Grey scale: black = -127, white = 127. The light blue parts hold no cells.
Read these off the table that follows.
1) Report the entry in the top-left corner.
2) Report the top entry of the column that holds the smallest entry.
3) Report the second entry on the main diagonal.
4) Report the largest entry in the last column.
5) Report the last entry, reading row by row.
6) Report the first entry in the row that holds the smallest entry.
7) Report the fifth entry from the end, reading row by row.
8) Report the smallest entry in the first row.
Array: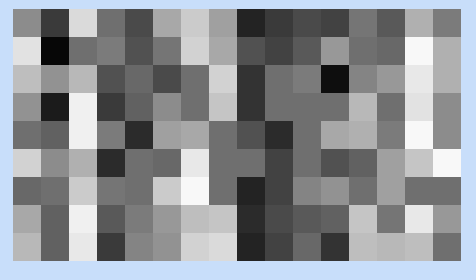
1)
12
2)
-69
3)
-120
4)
120
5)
-16
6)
98
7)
-76
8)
-92

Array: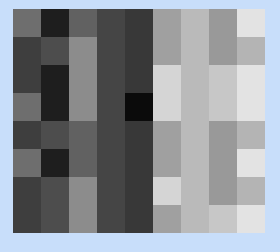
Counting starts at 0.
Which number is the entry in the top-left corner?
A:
-17
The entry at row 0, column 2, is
-30
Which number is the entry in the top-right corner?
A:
99
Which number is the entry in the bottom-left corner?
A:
-65
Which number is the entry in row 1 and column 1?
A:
-50
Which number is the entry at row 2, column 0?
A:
-65
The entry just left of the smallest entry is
-58
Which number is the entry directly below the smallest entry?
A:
-71
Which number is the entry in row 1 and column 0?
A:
-65
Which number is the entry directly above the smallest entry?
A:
-71
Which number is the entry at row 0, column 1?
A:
-97
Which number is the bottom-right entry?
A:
99
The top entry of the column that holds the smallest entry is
-71

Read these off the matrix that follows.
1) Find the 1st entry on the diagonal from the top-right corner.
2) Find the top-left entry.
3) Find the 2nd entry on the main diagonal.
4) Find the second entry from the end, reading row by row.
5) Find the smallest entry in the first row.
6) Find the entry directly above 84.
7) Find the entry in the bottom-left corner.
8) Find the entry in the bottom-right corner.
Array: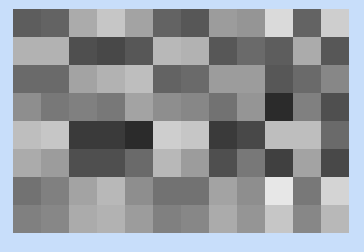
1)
78
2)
-34
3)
50
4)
7
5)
-40
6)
-55
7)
0
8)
56
